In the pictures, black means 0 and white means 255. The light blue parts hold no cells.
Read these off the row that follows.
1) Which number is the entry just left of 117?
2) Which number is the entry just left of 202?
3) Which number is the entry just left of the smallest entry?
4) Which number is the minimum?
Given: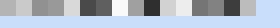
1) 237
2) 180
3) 160
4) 47

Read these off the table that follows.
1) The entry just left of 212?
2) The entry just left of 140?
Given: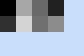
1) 48
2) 112

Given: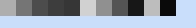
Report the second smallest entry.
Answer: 23
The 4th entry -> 61
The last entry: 10

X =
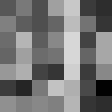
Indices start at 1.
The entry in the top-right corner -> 45
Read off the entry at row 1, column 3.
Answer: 79
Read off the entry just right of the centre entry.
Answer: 215
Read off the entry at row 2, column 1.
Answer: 128
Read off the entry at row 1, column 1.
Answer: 87
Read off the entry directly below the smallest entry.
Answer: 45
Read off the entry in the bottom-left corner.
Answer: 144
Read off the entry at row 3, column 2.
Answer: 181
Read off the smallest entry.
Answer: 2
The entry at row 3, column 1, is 108
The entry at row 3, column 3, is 93
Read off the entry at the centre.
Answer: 115

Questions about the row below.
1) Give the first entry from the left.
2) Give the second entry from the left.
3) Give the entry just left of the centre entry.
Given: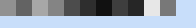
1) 145
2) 99
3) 76

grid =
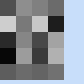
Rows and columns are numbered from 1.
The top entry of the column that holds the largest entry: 80
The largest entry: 206
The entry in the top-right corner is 107
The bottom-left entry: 93
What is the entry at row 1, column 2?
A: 142
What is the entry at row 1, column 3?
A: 128

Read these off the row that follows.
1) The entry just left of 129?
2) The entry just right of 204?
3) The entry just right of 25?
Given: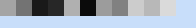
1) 156
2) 184
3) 39

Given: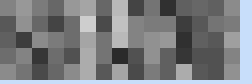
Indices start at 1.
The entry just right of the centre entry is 131
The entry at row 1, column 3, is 123
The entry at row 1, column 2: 152
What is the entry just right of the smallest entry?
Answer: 81
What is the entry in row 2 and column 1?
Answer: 88
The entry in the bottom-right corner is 145
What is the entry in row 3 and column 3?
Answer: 139
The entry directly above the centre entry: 193
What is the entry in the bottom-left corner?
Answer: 139
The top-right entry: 139
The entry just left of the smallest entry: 116
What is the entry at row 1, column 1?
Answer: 131
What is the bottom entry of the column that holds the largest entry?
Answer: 172
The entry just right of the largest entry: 74
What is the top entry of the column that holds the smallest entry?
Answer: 185
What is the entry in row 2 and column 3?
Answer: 103
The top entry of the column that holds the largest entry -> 165
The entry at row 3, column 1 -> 96
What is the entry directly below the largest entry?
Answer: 165
